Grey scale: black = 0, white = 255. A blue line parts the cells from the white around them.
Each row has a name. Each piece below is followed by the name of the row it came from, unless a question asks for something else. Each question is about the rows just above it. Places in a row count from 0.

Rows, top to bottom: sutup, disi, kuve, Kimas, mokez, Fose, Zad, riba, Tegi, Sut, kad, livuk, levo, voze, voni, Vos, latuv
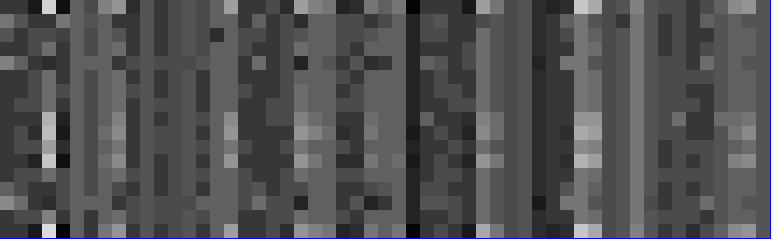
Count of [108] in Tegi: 6
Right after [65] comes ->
[96]
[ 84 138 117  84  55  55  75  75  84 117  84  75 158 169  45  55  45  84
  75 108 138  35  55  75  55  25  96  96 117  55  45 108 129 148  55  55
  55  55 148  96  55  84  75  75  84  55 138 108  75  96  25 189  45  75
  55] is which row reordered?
Sut
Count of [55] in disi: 14

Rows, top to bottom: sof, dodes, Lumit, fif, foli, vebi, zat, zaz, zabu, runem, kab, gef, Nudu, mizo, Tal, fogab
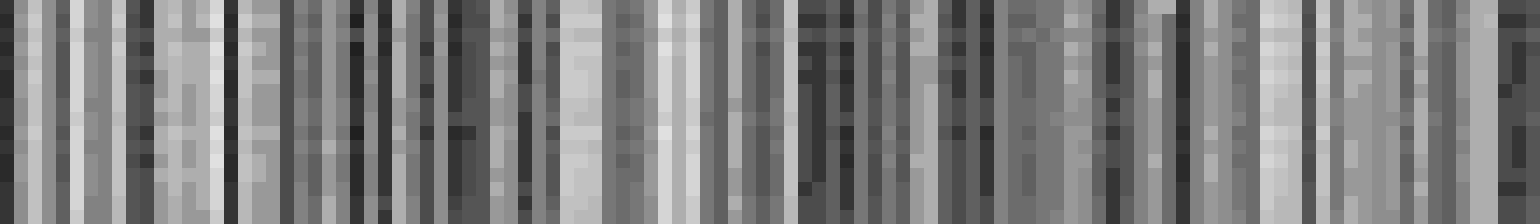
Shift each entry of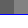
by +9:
[105 139]
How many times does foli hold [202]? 2
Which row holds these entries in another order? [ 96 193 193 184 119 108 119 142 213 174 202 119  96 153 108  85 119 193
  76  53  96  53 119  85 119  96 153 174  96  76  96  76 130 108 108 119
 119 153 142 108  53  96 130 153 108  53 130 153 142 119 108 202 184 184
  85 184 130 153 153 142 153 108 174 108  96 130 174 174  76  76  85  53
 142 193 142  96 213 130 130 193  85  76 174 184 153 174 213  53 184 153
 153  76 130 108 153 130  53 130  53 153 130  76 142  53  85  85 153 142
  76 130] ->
zaz
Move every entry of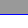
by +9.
[162 162]
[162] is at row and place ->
gef, 101
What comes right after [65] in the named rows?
[85]

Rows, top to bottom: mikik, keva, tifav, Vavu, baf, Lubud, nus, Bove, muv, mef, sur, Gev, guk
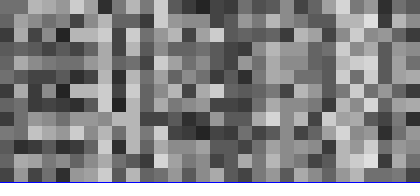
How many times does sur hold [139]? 5
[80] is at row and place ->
mikik, 18
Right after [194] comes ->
[170]
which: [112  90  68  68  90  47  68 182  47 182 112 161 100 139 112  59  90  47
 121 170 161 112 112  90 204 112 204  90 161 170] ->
Lubud
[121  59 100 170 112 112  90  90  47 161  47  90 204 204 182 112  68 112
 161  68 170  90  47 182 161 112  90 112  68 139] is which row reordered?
Lubud
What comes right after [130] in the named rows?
[68]

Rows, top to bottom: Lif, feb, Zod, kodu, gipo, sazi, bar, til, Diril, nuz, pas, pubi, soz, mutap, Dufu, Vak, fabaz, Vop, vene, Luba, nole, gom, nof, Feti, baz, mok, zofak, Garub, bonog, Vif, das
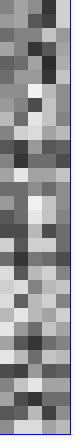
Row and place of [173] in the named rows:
gipo, 4
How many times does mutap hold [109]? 3
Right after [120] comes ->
[109]

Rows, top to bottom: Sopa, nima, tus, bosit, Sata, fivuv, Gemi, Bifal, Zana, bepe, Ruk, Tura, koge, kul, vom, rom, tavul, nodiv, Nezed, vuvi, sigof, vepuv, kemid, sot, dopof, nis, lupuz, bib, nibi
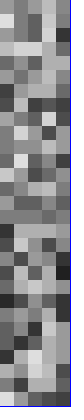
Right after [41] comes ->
[76]
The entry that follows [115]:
[154]
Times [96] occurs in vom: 3
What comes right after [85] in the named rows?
[64]
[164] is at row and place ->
Zana, 0

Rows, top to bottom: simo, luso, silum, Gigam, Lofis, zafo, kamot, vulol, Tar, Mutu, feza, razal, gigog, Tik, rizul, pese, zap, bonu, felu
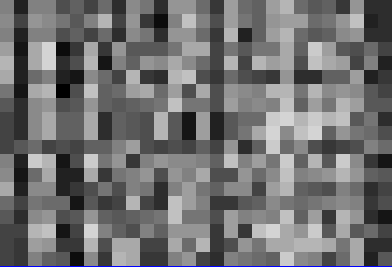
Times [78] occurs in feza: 5
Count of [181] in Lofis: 4

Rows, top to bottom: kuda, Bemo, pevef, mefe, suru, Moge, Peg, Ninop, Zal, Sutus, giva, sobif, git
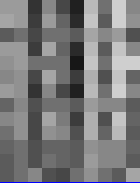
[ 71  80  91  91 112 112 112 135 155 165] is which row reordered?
pevef
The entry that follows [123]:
[60]
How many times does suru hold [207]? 2

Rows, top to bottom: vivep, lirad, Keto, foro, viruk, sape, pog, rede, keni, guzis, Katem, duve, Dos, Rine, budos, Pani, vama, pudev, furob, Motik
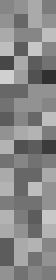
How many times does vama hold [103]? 1
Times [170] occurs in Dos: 2
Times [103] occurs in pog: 2
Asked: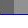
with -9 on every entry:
[ 94 137]
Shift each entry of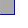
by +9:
[179]
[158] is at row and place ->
sape, 1

